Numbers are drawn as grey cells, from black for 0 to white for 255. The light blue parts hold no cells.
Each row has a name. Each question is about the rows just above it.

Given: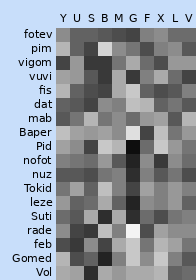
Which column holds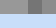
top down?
L
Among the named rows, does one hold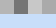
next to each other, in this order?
no
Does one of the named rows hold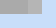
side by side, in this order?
yes
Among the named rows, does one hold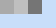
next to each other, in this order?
no
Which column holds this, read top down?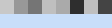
B

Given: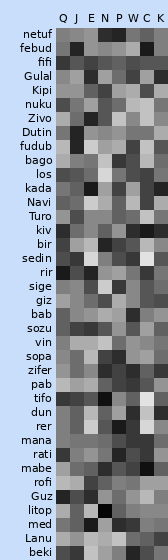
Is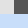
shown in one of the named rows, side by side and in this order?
yes
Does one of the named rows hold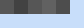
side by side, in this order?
yes

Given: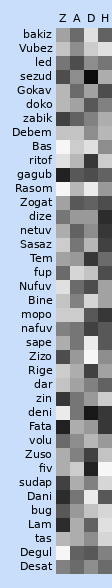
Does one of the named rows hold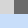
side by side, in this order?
no
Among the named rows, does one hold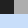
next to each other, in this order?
yes
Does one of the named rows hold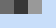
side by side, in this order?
no
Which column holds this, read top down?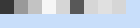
H

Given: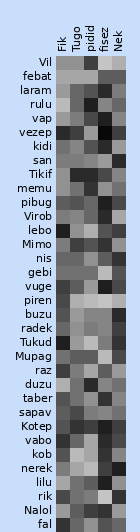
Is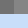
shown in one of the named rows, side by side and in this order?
yes
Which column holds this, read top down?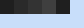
fisez
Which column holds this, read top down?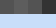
Fik
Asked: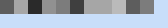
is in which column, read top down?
pidid
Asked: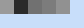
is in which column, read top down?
Fik
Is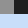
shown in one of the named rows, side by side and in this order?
no
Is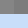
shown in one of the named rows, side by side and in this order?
no

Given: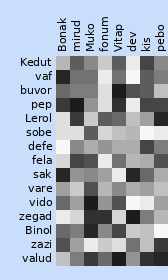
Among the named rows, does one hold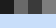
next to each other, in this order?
no
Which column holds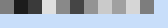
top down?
mirud

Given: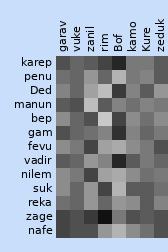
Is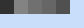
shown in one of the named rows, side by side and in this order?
no
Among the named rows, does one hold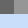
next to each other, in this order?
yes
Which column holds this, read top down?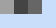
rim
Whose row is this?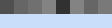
gam
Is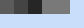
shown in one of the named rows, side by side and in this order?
yes

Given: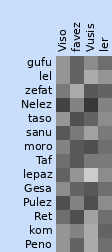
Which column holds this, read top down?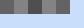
favez
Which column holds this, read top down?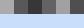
Vusis
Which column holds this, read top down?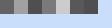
Vusis
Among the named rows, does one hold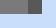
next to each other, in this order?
no
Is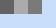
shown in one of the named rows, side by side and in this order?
no

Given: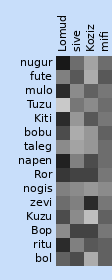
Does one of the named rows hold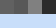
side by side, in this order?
no
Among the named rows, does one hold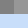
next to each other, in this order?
no
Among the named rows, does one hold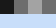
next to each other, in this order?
yes

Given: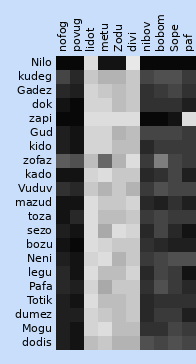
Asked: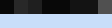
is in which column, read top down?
povug
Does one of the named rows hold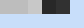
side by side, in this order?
yes
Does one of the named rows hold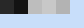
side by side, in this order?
no
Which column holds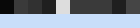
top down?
paf

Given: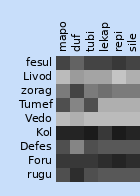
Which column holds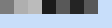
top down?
repi
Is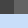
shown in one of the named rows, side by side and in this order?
yes
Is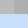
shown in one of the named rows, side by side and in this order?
yes
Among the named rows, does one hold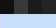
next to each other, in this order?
no

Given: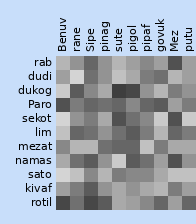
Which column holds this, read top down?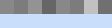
pipaf
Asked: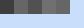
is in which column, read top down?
sute
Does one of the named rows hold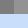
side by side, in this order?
yes
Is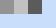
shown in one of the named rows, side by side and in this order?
no

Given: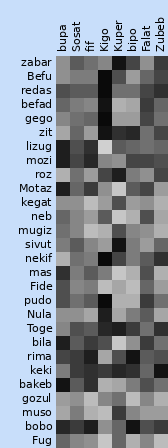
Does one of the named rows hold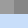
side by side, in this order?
no
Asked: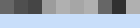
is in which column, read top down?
Zubeb
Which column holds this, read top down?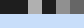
bupa
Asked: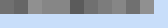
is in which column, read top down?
Sosat
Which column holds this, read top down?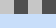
Kuper
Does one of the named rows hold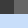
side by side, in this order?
yes

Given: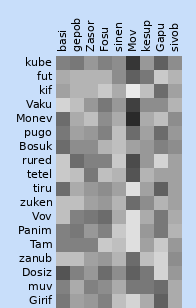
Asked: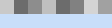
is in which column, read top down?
Gapu
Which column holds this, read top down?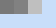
gepob
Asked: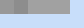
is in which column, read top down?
sivob
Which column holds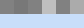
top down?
gepob
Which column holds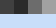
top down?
Mov
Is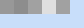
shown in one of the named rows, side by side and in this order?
yes

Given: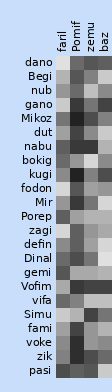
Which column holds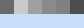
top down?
faril
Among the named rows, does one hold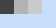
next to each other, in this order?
no

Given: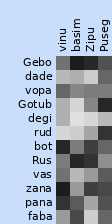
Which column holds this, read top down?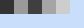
Zipu
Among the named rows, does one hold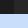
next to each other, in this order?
yes
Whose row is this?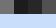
Gebo
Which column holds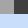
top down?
Zipu
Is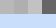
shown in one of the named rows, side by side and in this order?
no

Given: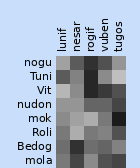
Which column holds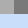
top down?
rogif
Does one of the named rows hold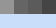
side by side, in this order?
no
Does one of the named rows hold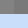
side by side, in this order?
no
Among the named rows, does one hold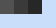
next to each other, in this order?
no

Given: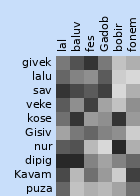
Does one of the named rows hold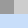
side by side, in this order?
yes
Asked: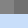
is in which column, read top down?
fes
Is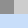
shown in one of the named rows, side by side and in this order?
yes
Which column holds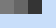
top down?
lal

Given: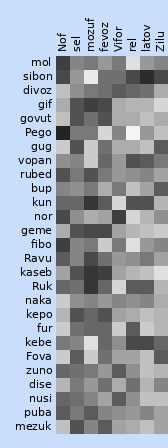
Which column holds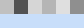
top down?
rel
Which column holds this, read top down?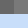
fevoz
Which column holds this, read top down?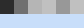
latov
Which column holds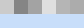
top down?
Zilu
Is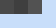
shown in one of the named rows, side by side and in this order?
no
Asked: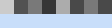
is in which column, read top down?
mozuf

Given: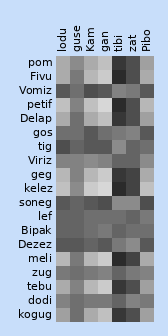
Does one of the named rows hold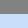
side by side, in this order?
yes
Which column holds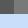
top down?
guse

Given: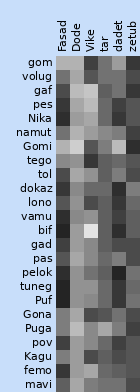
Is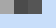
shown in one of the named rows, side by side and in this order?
yes
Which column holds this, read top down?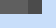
zetub
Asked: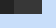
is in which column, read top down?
dadet
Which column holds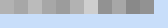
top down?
Dode
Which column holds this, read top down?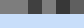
Fasad

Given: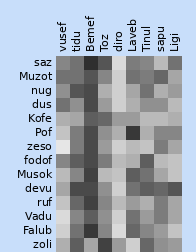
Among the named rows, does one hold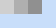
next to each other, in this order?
yes
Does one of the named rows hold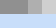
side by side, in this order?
no
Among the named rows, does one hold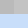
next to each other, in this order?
yes

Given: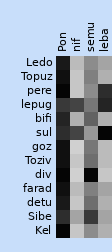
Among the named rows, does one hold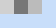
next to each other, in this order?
yes
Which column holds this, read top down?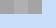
leba
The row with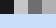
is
detu
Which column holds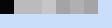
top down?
leba

